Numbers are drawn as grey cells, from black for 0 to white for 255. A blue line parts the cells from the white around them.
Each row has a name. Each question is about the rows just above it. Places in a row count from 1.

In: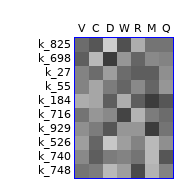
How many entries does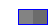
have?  2
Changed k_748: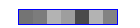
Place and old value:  3, [185]

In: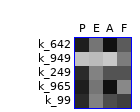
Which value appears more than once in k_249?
[83]
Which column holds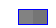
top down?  E
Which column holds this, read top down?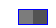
F
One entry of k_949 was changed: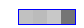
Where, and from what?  4, [124]

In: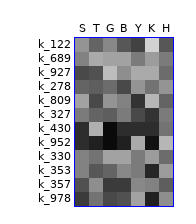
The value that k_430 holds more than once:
[45]
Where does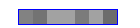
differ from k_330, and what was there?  6, [156]
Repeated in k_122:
[87]
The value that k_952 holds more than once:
[32]
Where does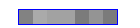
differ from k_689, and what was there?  6, [156]

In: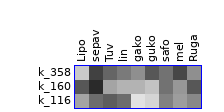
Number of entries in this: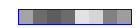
8
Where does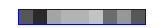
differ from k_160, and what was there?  7, [114]
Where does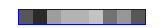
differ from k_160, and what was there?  3, [164]
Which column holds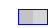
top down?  guko
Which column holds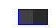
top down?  sepav
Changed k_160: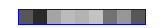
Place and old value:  4, [179]
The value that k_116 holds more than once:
[108]

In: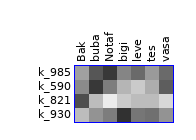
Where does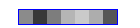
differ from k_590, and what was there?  7, [93]
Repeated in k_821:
[188]
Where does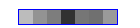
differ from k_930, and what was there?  7, [147]
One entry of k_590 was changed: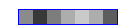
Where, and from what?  4, [181]
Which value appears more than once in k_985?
[106]
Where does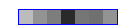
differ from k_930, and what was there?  4, [49]

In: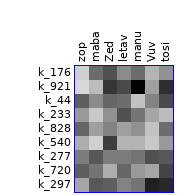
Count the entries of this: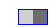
2
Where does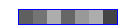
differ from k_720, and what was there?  6, [165]
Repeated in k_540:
[180]
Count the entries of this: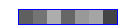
7
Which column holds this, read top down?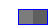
zop
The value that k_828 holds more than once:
[159]
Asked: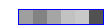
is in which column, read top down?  Vuv

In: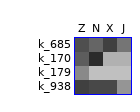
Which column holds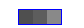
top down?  Z
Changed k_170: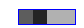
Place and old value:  2, [43]
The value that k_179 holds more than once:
[192]
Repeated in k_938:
[72]
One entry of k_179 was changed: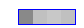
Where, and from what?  3, [192]
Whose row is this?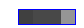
k_938
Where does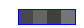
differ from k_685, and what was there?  1, [79]

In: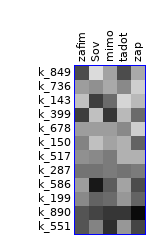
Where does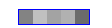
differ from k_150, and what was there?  5, [99]
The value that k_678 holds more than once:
[157]

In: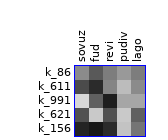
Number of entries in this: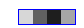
4
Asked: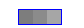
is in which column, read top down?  lago
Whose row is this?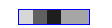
k_991
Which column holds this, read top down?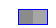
lago
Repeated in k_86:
[125]
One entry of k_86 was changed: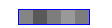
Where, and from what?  1, [139]

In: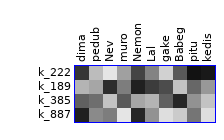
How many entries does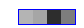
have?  4
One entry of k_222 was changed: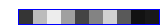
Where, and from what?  3, [229]
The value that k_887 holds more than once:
[222]
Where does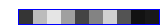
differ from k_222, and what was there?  8, [89]
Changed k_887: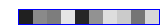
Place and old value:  10, [222]
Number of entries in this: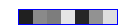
7
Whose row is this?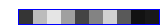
k_222

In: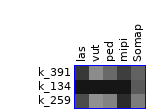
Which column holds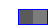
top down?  Somap
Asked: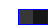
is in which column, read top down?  las
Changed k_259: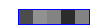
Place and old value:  5, [124]
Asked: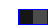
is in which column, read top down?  las
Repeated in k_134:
[22]
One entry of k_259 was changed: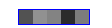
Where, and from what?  1, [76]
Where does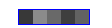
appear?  k_391

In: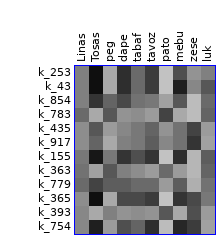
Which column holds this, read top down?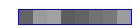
luk
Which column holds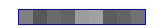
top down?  luk

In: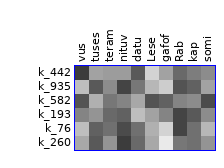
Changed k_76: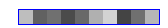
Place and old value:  5, [112]
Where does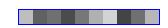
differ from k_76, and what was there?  5, [112]
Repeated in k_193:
[132]
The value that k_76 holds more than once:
[112]
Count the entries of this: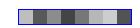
8
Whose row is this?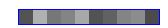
k_582

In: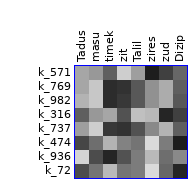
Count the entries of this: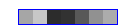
7
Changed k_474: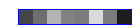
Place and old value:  5, [116]

